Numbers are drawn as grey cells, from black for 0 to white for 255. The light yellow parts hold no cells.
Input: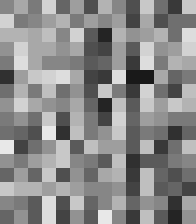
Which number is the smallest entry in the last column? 67
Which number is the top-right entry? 200
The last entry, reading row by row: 146
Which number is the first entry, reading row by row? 134
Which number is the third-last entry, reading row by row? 90
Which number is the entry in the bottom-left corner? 101
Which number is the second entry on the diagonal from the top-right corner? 111
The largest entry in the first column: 232
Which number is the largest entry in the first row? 210
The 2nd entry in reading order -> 168
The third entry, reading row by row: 122
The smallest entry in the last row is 36
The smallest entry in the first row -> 57

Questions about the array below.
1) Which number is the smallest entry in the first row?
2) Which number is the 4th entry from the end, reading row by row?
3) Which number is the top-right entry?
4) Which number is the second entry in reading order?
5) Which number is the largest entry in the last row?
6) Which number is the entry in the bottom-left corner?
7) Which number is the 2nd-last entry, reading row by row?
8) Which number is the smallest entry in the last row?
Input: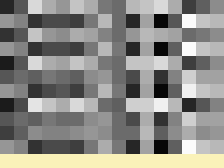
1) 38
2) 95
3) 140
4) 86
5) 251
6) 150
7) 196
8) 7

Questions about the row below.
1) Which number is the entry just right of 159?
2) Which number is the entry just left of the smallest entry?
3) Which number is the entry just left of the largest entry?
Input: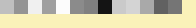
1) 252
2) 128
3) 159

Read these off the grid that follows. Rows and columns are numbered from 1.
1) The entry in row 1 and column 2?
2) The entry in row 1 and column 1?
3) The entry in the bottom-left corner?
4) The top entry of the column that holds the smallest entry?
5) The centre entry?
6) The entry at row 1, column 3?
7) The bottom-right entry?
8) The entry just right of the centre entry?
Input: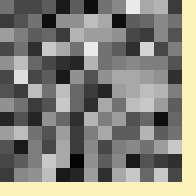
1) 71
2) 114
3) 59
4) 93
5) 59
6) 71
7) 71
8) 37
